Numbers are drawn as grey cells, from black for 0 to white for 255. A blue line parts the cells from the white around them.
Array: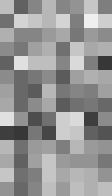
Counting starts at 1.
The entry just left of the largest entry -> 126
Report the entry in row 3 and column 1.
176
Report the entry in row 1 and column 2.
97
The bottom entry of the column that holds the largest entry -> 176
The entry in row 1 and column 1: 190
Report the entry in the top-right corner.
126
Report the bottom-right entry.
190
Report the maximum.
239
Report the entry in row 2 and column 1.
112
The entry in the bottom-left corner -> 147
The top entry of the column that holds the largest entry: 198
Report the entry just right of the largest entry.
206
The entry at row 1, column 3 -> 133
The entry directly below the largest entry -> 154
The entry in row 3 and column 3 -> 133

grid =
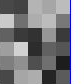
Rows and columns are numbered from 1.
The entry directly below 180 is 173
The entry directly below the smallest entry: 91
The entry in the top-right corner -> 188
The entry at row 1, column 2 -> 66
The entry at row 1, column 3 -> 180
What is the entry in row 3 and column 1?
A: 97
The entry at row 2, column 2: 112
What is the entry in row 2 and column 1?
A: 202
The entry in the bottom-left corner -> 72

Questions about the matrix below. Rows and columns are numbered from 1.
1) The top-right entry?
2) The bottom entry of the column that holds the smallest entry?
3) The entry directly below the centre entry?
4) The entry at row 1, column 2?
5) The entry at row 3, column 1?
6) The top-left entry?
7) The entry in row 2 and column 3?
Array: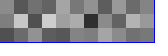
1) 132
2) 126
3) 132
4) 87
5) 80
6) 139
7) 80
